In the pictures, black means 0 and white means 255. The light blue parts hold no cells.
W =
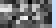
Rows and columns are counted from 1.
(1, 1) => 105
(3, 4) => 122
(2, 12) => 77
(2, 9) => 200
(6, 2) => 93
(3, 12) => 53
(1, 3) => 52
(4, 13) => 34
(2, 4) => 74
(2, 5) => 49
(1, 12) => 40
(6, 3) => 51
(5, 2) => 118
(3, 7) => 129
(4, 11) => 112
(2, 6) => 196
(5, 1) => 108
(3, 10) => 118
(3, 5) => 122
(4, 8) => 101
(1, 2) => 64
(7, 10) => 100
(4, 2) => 140
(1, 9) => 98
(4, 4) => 105
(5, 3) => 147
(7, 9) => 89
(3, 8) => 77

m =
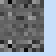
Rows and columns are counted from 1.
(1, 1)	156
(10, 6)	101
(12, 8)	52
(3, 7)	100
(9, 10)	102
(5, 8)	157
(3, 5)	97
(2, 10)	90
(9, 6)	87
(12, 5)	84
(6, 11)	97
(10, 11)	93
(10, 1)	97
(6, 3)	100
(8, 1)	106
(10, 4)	92
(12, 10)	127
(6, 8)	102
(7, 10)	92
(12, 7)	73
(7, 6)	110
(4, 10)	80
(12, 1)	153
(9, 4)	116
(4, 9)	69
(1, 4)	118
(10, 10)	97
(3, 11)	99
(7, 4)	78
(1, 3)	4
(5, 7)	93
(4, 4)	85
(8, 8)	119
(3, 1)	94
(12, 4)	117

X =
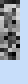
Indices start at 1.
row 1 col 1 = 84
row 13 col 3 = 195
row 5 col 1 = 205
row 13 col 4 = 152
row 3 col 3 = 180
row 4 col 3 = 128
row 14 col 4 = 1
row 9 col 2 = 122
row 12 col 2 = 177
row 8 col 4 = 164
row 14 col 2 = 116
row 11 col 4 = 71
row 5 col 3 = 93
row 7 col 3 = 130
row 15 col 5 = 164
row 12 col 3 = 60
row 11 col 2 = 139
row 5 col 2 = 112
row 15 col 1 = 124
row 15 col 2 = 150
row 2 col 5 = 129

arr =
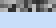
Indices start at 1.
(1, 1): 141
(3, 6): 102
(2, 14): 92
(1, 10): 45
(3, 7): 120
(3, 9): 191
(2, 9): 186
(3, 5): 184
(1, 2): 165
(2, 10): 72
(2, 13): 193
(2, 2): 111
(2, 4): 41

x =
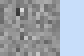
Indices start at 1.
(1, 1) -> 152
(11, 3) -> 150
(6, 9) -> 143
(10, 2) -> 154
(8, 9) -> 139
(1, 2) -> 142
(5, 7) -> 116
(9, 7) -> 127
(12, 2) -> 165
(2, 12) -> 111
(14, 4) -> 132
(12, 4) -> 138
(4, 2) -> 150
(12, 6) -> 144
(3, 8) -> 170
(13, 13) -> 133
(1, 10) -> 166
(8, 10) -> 141
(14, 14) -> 147
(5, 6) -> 107
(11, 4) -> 125
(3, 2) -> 172
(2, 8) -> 150
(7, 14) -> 122
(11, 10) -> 120
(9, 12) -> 155
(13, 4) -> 154
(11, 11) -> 141
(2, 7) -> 127
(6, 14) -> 135
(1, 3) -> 125
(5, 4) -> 139
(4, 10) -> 181
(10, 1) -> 171
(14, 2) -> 142
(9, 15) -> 139

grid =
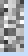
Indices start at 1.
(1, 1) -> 158
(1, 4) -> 198
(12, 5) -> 204
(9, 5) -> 197
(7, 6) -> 129
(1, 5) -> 141
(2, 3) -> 212
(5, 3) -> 200
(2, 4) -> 209
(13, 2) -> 75
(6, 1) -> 155
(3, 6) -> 175
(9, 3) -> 109
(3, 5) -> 130
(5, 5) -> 115
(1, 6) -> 62
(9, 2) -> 74
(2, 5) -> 115
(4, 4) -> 159
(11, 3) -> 203
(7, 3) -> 208
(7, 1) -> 137
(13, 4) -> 111
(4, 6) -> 234
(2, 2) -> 244
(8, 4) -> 102

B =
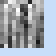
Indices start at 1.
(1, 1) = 111
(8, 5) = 142
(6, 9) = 169
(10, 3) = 52
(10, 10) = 68
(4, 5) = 231
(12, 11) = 95
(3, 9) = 154
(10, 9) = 129
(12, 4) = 151
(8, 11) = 75
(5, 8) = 219
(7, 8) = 116
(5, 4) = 138
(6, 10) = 125
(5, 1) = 141
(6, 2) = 207
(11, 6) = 176
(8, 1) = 142
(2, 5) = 197
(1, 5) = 166
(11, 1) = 137
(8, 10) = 97
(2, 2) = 244
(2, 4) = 200
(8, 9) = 155
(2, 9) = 129
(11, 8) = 160
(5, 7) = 109
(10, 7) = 85
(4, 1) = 130
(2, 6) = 74
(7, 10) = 121
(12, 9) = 135
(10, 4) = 195
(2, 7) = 95
